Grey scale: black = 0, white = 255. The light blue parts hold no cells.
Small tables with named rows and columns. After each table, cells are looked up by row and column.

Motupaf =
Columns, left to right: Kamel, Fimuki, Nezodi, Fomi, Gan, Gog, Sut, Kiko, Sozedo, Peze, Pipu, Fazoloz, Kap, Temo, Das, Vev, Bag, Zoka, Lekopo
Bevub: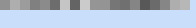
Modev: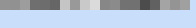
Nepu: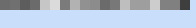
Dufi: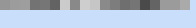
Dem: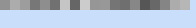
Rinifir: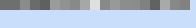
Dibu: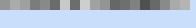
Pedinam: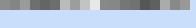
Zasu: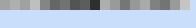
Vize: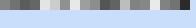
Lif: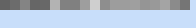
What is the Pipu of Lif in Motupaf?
142
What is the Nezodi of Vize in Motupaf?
92
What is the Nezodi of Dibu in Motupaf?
160
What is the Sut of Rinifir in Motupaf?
146
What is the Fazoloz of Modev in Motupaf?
139
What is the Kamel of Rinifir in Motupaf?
111
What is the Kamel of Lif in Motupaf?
99
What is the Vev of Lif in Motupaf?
153
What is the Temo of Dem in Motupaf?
135

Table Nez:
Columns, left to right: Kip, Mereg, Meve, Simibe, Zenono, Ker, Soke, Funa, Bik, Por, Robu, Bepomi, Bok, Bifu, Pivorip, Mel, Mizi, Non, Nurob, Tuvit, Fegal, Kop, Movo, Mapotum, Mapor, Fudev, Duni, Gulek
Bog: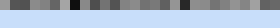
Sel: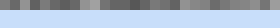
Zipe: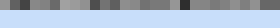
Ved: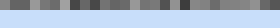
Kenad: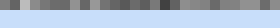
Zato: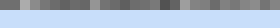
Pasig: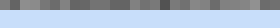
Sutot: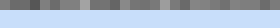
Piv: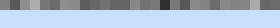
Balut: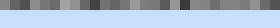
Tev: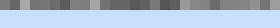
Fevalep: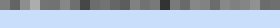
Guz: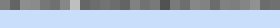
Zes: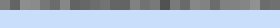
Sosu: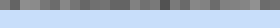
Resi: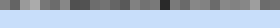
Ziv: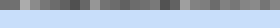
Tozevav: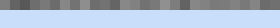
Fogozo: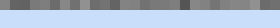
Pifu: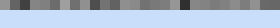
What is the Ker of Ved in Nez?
108
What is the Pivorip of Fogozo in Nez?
114
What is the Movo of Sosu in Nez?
129
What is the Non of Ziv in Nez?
98
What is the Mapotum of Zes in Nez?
130
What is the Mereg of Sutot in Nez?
107
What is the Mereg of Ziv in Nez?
112
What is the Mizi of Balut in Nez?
91
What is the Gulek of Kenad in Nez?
140
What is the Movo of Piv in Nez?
137
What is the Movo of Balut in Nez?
129
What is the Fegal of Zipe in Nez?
133
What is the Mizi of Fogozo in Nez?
122
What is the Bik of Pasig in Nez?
103
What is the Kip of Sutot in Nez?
126
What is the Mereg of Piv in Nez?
89
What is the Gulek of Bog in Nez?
104
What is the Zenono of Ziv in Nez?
119
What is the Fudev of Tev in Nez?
145

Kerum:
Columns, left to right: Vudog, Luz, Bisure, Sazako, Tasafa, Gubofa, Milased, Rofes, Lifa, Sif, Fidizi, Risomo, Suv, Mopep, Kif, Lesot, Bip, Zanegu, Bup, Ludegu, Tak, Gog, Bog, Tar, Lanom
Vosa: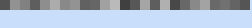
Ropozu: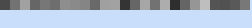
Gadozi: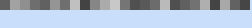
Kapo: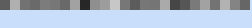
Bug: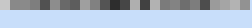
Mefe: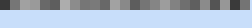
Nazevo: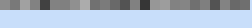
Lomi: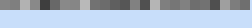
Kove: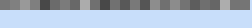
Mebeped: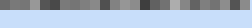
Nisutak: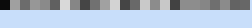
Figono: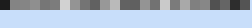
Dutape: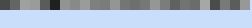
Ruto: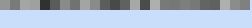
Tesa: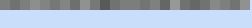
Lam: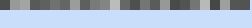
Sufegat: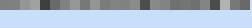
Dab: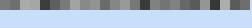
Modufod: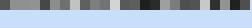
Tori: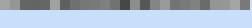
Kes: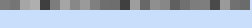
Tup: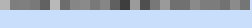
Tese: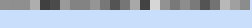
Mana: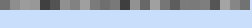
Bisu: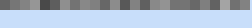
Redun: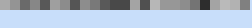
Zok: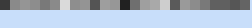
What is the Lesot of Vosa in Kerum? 94
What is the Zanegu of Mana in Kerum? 93
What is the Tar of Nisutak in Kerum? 99
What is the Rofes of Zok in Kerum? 142
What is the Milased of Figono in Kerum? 210
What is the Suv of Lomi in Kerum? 86
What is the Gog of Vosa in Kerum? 105
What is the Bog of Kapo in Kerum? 178
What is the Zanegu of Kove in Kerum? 140
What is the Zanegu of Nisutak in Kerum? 66
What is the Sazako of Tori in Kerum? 100

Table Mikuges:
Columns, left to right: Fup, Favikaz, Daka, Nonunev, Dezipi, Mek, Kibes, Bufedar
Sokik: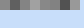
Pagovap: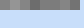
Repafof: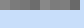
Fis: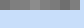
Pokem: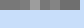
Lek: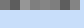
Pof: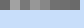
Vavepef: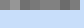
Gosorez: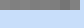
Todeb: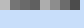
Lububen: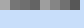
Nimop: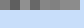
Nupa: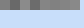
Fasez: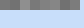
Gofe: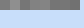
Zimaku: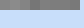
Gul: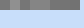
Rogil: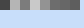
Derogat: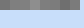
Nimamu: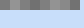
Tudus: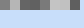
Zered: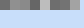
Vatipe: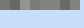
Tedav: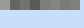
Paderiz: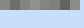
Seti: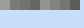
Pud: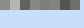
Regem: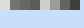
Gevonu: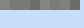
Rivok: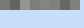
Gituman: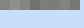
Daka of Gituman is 134
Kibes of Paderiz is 99
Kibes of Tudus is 193
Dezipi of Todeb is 173
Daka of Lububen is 111
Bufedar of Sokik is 153
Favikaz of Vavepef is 150
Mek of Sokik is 130
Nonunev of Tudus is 97
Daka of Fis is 128
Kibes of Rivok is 102
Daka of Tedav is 114
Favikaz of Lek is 93
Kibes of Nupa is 132
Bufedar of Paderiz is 140
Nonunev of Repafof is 109
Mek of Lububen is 133
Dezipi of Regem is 207
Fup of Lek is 118

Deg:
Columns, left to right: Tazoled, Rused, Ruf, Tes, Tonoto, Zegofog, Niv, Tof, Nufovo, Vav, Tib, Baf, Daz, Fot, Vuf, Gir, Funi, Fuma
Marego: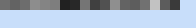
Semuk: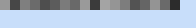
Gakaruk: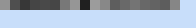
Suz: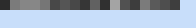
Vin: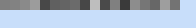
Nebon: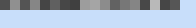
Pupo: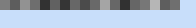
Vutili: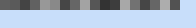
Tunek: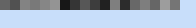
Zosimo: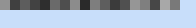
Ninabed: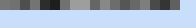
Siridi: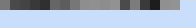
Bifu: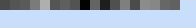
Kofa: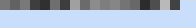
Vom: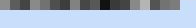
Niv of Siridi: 93
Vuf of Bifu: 140
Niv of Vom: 61
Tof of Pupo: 103
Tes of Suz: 135
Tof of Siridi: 119
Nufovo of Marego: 117
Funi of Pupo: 94
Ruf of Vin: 138
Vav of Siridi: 144
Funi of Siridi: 144
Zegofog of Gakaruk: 70
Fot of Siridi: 124
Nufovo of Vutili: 163
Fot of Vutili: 114
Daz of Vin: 58

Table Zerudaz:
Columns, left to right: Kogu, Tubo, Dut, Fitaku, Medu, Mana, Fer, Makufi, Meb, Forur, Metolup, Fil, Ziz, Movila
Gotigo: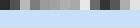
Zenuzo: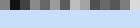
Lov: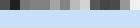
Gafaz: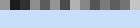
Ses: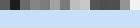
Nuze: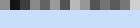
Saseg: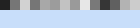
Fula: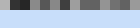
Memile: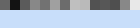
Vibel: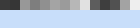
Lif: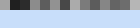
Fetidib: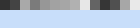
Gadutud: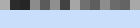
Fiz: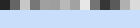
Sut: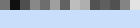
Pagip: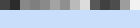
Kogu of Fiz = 37
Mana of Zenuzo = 156
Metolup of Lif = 134
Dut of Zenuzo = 66
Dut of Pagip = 136
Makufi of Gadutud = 166
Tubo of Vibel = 54
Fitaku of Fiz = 119
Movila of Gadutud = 168
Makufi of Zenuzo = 189
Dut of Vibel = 152
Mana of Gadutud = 143
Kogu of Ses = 91

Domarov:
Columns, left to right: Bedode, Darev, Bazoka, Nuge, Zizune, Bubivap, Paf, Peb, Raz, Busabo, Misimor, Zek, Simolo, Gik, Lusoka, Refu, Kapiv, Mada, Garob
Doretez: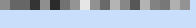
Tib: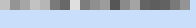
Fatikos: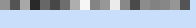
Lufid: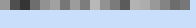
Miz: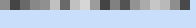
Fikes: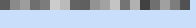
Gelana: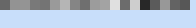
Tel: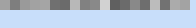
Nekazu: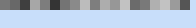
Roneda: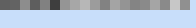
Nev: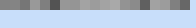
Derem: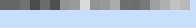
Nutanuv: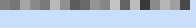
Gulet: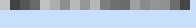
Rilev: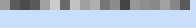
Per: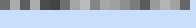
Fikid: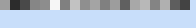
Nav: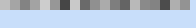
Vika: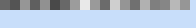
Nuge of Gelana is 121
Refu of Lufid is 153
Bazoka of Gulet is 85
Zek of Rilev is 140
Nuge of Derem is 75
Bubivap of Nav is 151
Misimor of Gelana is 163
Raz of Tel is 129
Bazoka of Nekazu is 63
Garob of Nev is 103
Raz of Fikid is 143
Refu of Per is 155
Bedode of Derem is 101
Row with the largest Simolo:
Nekazu

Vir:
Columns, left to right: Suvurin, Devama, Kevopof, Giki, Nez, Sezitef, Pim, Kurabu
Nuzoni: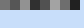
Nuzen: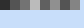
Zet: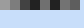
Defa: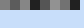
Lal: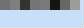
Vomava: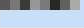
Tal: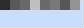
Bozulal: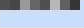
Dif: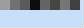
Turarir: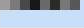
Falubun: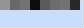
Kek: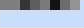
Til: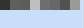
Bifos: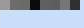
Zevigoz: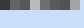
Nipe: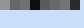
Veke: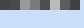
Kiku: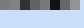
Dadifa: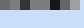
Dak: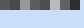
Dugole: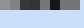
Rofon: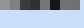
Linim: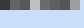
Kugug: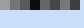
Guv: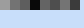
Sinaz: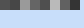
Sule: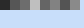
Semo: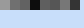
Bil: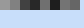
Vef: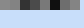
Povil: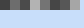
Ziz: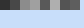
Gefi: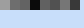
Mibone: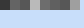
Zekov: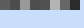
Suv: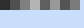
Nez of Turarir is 106
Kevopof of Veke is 153
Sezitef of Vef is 16
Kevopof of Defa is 134
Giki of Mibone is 186
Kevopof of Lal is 51
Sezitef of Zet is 34
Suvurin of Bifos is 154
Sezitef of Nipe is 105
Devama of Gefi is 110
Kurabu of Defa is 33
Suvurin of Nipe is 148
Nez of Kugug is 102
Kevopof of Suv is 127
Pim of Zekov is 102
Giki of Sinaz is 101
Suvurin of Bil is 153
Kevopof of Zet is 66
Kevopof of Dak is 153
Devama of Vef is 131

